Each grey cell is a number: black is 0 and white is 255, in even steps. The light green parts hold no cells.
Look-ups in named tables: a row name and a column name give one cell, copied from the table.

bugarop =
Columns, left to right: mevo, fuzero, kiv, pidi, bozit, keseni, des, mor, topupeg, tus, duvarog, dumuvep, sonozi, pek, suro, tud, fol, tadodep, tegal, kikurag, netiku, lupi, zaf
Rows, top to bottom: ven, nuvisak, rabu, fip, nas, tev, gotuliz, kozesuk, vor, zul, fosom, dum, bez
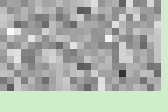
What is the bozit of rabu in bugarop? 147
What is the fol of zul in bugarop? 139
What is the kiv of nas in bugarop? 227
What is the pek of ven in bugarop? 221
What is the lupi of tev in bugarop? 192
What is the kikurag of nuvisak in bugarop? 191
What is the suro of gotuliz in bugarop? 133
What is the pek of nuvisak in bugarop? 201
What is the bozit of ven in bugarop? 164
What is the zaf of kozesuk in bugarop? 194
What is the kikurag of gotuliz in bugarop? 154
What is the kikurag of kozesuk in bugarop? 164
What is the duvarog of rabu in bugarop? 189

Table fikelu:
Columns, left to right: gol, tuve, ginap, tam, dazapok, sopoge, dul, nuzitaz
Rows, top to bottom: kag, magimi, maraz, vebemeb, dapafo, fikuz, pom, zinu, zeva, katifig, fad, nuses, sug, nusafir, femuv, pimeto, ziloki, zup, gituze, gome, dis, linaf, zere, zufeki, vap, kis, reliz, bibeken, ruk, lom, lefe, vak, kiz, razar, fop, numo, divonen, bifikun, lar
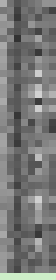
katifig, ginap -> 67
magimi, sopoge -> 121
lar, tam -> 120
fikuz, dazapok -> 125
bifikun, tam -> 112
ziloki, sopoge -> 137
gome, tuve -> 99
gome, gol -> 160
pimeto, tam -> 117
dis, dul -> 132
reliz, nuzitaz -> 96
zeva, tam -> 113
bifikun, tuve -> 100
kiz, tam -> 102

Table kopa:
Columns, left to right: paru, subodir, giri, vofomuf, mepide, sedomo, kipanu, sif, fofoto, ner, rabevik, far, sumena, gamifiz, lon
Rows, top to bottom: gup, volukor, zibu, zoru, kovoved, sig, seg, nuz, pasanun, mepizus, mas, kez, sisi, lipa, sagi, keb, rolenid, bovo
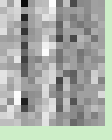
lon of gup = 157
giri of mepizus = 160
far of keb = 131
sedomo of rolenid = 160
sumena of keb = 163
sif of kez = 215
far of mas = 160
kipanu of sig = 210
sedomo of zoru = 179
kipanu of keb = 204
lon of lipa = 216
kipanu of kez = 193
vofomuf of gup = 9
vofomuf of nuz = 105
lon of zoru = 171
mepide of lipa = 143
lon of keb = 172
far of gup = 137
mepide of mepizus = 147

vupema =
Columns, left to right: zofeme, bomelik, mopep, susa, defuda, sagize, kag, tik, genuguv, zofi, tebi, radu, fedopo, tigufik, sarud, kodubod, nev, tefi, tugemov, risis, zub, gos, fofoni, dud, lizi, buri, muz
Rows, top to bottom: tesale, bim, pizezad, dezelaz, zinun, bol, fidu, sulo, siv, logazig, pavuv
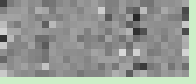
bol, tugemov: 147
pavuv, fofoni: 134
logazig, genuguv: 146
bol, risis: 109
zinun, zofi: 138
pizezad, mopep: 162
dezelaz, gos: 144
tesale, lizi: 143
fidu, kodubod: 124
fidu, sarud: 141
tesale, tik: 117
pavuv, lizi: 146
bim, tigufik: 155
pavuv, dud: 153
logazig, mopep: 150
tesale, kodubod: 127
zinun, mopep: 166
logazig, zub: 57
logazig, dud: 160

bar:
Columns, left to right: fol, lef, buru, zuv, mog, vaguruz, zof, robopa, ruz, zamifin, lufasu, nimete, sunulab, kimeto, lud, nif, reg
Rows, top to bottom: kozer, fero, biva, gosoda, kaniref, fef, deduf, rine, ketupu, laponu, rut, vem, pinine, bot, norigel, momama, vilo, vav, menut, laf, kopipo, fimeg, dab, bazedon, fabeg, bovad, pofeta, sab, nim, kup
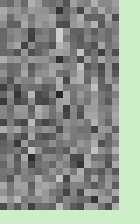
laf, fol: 81
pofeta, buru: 161
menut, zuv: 119
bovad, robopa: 121
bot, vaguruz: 72
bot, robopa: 128
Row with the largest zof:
pofeta

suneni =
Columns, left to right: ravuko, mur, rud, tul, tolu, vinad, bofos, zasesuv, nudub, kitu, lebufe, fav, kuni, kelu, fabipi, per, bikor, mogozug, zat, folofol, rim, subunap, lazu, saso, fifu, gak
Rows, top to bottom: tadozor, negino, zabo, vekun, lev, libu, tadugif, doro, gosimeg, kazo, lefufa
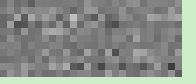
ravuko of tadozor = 112
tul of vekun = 84
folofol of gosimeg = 154
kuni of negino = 152
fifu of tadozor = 123
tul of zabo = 93
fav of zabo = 137
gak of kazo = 130
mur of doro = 130
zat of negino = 117
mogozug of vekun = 115
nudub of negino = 134
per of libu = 117
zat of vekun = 119
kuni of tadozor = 147
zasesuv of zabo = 138
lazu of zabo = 155
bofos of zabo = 158
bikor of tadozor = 133
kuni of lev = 134

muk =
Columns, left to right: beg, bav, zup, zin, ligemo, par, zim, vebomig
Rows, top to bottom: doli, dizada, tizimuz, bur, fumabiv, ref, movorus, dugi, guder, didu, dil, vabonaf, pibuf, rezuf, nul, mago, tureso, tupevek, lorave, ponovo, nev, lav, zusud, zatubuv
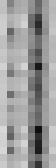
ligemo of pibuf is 113
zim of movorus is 160
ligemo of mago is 144
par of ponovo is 46
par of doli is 103
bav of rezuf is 110
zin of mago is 174
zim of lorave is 135
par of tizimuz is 63
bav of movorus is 159
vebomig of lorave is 203
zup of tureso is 177
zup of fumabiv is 164
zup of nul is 180
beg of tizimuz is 202
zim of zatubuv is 152

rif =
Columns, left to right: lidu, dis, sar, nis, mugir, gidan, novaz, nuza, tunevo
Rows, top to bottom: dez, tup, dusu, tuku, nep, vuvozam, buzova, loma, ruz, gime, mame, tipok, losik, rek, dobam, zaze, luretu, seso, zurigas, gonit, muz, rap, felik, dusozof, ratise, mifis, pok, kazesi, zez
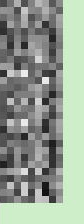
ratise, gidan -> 199
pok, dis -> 193
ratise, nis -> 220
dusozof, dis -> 64
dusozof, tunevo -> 112
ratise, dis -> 160
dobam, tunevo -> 155
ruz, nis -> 85
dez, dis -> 114
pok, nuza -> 139
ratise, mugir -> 71
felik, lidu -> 91
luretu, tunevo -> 129
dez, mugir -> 130
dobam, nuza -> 124
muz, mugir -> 120
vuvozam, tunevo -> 129
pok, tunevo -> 177
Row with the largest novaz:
tipok

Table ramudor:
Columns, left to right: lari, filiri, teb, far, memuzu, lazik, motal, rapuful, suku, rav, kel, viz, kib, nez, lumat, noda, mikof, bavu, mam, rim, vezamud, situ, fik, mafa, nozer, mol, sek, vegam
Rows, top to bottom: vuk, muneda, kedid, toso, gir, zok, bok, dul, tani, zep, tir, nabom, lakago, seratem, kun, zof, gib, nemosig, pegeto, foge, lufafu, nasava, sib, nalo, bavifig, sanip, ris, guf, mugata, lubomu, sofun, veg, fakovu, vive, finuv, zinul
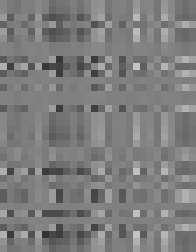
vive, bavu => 86
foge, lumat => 155
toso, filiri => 124
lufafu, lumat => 148
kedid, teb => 131
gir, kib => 105
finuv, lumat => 159
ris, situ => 132
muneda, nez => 144
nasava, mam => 133
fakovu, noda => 159
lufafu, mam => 123
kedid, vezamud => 120
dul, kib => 131
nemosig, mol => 116
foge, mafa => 162
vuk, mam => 123
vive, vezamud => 90
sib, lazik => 135

